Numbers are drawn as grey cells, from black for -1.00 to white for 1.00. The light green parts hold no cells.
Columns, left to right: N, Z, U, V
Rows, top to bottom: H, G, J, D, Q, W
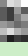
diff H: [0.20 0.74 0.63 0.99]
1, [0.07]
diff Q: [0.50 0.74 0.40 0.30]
4, [0.20]
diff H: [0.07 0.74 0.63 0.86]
4, [0.99]
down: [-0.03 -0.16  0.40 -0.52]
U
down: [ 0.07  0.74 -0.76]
Z
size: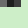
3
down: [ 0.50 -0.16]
N

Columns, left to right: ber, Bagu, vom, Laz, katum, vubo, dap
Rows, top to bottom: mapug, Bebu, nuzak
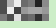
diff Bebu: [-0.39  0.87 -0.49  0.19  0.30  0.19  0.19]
6, [0.30]
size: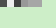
6
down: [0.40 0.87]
Bagu
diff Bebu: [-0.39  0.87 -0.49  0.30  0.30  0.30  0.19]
4, [0.19]
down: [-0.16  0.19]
Laz
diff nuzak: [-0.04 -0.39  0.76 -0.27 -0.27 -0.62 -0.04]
5, [-0.16]
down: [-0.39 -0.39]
ber

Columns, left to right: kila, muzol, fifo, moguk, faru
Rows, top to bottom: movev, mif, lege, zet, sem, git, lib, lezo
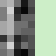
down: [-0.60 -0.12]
fifo
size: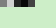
5
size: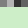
4

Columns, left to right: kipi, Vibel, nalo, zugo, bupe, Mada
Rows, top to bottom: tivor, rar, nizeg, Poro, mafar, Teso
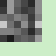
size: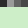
4
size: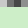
4
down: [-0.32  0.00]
nalo

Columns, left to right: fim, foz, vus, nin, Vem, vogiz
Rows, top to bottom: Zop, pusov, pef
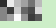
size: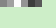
6
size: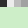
4
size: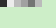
6
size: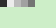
5
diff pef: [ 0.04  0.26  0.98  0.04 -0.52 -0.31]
4, [0.16]
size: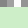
4
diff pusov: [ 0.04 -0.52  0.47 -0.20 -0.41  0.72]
3, [0.59]

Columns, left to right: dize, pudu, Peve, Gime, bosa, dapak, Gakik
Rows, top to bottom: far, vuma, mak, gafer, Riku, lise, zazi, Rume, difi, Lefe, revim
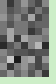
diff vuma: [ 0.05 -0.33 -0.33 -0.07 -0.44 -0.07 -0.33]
3, [-0.20]
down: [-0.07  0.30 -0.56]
Gime
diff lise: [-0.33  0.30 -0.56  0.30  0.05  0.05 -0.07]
1, [-0.44]
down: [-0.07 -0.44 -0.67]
dize

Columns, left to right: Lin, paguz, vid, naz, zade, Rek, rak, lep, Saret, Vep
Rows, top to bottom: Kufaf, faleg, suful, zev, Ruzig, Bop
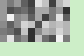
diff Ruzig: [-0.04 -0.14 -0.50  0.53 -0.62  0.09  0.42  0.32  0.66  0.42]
3, [-0.38]
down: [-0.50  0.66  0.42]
rak
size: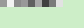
9
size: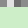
4
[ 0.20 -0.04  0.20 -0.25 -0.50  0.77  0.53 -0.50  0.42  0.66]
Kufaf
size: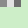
3
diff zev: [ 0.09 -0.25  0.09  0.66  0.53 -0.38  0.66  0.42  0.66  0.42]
9, [0.53]

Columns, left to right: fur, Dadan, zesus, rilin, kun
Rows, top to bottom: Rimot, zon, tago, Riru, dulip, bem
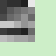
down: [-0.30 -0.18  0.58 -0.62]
Dadan
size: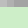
4
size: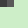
2
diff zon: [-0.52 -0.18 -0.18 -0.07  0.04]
2, [-0.30]

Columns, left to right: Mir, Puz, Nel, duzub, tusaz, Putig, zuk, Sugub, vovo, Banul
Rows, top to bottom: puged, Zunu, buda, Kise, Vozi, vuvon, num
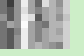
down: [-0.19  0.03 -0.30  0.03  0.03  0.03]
Putig
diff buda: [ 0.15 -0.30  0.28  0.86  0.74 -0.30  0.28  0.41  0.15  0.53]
3, [0.15]
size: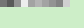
10
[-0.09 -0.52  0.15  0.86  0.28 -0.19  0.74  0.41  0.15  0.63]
puged
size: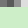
4
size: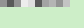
10
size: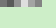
6

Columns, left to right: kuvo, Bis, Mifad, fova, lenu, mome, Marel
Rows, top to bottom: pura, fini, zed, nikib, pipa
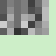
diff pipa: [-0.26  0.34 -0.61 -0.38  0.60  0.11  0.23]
5, [0.47]
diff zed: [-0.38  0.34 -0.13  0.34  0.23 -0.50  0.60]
7, [0.47]
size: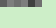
6
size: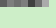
7
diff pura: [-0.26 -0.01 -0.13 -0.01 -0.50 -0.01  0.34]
6, [-0.13]
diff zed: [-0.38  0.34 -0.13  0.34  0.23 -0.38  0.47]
6, [-0.50]

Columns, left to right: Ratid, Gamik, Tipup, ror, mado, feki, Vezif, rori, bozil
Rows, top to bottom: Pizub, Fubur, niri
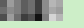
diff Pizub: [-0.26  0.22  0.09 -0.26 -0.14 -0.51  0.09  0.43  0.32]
3, [-0.01]
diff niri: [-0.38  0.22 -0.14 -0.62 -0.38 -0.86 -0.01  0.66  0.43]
4, [-0.51]
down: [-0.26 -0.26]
ror
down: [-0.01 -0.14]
Tipup

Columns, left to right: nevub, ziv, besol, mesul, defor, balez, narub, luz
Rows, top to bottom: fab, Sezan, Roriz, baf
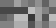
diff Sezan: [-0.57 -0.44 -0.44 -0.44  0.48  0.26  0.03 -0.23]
1, [-0.44]
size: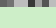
8

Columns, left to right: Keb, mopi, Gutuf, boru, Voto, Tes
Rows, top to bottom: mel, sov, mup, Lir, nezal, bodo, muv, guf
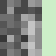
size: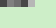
5
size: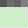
4
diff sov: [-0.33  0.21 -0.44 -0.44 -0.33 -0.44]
1, [-0.44]
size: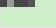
5

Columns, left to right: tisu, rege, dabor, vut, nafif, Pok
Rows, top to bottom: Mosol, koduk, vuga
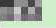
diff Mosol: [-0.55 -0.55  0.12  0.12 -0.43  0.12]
6, [0.24]
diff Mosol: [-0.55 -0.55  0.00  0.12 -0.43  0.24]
3, [0.12]
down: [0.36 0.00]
nafif

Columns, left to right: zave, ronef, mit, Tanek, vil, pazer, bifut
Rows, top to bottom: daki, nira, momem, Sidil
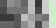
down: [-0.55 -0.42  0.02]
pazer
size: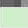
4
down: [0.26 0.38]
vil
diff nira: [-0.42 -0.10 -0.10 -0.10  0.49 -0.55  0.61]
6, [-0.42]
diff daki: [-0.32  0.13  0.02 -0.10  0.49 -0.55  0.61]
4, [-0.21]
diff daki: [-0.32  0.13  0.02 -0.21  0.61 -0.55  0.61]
5, [0.49]

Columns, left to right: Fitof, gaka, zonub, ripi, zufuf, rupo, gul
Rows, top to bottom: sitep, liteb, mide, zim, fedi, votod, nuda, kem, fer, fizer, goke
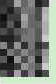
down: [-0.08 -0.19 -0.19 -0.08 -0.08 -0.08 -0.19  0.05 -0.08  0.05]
zufuf
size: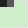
2
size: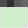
4
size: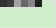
6
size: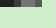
6
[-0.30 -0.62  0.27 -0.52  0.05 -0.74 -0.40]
goke

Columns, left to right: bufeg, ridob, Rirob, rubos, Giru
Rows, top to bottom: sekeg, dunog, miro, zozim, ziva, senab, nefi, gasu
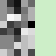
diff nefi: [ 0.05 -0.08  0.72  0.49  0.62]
2, [0.05]
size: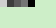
5
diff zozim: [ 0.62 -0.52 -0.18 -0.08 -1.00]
3, [-0.29]
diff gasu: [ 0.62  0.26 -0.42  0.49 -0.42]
3, [-0.52]

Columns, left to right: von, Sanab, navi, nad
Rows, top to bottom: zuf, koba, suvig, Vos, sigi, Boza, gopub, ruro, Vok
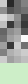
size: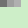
3
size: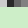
4
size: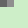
2
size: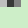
3
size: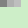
3
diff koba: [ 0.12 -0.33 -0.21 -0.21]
4, [-0.11]
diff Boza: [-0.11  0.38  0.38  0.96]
2, [0.25]

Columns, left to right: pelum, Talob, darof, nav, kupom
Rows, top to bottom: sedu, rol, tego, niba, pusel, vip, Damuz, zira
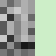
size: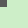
1
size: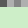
4
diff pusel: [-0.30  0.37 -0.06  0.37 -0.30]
3, [0.04]
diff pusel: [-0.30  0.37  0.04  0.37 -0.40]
5, [-0.30]
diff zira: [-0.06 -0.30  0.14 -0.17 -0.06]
3, [0.04]
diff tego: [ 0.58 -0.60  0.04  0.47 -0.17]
3, [0.14]
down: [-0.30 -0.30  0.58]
pelum

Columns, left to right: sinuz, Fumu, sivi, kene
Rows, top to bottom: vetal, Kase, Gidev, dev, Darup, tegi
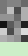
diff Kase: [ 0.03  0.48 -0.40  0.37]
1, [-0.07]
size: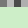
4
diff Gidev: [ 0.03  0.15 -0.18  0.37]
1, [0.15]
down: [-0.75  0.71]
kene

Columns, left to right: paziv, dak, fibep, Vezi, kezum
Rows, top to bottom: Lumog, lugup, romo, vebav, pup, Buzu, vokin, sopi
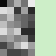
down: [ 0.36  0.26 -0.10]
dak
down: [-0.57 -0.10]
fibep
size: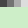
4
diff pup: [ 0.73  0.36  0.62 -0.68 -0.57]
5, [-0.68]

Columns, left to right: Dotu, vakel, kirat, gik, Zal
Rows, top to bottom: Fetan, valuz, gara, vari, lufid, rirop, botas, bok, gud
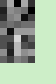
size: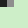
2
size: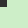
1
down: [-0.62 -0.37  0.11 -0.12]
gik
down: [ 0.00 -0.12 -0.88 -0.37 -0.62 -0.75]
vakel
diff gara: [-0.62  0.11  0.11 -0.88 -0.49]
2, [0.00]
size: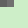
2
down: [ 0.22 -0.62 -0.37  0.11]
gik

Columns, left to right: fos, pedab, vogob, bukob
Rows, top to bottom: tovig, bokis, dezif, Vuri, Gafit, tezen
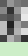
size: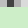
4
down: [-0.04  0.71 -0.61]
bukob
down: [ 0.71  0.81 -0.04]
bukob

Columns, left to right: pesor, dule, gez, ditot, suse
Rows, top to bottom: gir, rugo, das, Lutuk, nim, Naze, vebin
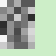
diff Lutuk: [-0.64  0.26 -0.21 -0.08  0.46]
2, [0.14]
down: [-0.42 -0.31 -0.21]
gez

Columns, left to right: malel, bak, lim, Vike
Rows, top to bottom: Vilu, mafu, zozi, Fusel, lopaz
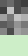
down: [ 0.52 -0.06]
bak
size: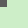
1
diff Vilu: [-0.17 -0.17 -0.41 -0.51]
1, [-0.28]

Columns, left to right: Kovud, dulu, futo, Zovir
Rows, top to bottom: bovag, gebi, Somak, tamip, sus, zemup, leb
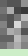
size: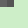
2
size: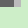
3
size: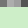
4
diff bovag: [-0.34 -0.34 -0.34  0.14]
1, [-0.22]
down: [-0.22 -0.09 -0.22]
Kovud
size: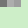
3

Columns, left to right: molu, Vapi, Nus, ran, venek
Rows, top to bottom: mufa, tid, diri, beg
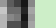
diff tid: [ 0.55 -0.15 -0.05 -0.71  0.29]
3, [-0.15]
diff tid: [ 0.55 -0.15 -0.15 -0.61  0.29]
4, [-0.71]

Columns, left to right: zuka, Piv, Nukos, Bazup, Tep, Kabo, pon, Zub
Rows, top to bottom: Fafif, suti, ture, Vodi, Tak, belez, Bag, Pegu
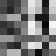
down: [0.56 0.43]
Kabo
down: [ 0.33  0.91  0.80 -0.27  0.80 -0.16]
Tep

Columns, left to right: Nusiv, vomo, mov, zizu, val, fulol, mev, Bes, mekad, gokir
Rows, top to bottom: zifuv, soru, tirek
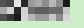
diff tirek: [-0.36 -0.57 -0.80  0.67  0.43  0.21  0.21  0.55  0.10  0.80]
10, [0.67]
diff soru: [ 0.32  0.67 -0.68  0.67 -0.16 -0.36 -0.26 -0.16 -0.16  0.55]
6, [-0.26]
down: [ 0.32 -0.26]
fulol
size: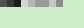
9
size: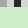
4
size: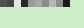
10

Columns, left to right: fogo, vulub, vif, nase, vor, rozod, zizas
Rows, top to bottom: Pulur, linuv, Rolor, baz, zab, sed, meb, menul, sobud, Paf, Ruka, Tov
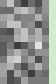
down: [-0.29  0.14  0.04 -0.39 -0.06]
nase
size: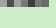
7
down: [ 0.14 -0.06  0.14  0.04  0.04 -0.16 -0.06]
zizas
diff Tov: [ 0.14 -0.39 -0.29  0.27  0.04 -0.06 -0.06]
5, [-0.06]
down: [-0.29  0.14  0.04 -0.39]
nase
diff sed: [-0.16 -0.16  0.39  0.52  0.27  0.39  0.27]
7, [0.14]
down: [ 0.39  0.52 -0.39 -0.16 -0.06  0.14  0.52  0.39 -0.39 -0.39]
vulub

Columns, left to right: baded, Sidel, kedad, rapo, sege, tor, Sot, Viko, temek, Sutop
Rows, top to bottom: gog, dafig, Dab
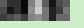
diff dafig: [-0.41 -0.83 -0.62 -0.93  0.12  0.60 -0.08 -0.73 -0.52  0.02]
10, [-0.08]
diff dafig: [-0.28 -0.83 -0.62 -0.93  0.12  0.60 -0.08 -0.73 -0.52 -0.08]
1, [-0.41]
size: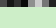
8
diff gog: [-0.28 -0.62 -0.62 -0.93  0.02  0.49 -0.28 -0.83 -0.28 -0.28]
9, [-0.41]
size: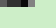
5
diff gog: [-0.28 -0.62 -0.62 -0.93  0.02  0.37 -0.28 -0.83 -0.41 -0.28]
6, [0.49]
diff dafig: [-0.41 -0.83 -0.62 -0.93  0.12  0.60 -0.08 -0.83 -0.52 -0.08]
8, [-0.73]

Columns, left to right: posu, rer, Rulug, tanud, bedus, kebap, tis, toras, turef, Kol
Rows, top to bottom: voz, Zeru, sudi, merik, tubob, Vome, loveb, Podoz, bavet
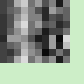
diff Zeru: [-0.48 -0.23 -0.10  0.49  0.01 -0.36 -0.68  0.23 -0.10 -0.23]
4, [0.36]
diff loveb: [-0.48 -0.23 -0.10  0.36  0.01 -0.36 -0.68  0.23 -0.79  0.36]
10, [0.49]
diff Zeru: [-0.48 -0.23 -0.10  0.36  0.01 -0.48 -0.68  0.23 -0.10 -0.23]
6, [-0.36]

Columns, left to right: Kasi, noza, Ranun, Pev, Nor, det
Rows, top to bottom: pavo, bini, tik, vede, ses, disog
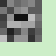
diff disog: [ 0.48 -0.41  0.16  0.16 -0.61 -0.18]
2, [-0.51]
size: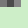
3
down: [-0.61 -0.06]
Kasi

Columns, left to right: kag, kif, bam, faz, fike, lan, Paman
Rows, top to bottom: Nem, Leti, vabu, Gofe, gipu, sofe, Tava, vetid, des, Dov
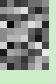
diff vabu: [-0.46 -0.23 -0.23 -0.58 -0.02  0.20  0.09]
6, [0.31]
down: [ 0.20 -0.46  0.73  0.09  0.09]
kag
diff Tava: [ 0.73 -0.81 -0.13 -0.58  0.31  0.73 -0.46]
1, [0.63]
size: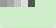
5
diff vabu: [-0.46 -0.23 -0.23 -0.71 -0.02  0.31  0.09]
4, [-0.58]
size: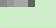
5
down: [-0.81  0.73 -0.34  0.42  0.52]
lan

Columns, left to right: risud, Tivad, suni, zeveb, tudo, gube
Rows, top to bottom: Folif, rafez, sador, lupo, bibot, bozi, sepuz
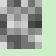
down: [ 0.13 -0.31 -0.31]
suni
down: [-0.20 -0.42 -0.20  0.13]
risud
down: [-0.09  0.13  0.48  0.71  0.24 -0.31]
Tivad
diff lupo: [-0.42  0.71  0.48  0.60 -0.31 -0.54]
5, [-0.42]

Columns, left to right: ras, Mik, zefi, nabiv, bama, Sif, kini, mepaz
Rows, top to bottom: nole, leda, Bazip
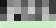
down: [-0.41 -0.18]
Sif
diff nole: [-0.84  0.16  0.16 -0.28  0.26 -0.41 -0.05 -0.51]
2, [0.06]
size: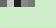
5
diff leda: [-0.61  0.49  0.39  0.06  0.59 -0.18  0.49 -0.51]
7, [0.39]
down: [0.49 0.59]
Mik
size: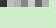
7
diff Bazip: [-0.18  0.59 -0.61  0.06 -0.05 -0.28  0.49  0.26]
3, [-0.74]

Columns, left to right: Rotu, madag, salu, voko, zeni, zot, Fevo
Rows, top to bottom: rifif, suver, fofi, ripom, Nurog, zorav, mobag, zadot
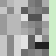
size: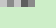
5
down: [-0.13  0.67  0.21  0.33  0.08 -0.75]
Fevo
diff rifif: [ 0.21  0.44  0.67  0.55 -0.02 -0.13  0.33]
3, [0.55]
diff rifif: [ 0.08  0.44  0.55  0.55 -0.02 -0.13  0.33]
1, [0.21]
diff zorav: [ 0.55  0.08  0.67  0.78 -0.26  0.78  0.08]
6, [0.67]

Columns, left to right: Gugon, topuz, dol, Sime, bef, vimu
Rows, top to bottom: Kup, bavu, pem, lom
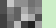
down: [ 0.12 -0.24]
dol
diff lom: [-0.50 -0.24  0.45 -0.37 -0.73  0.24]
4, [-0.50]
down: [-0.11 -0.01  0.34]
bef
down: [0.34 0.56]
Sime
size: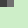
2
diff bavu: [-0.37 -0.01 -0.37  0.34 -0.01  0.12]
3, [-0.24]

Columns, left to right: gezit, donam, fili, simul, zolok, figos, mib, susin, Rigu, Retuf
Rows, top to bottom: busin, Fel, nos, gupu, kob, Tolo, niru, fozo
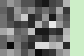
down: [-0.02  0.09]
fili
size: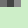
3
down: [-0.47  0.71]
figos
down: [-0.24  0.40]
Retuf
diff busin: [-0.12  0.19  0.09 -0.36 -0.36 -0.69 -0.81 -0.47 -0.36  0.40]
3, [-0.02]

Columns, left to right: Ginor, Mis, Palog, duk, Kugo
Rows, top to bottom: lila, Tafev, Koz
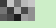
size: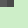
2
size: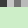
4

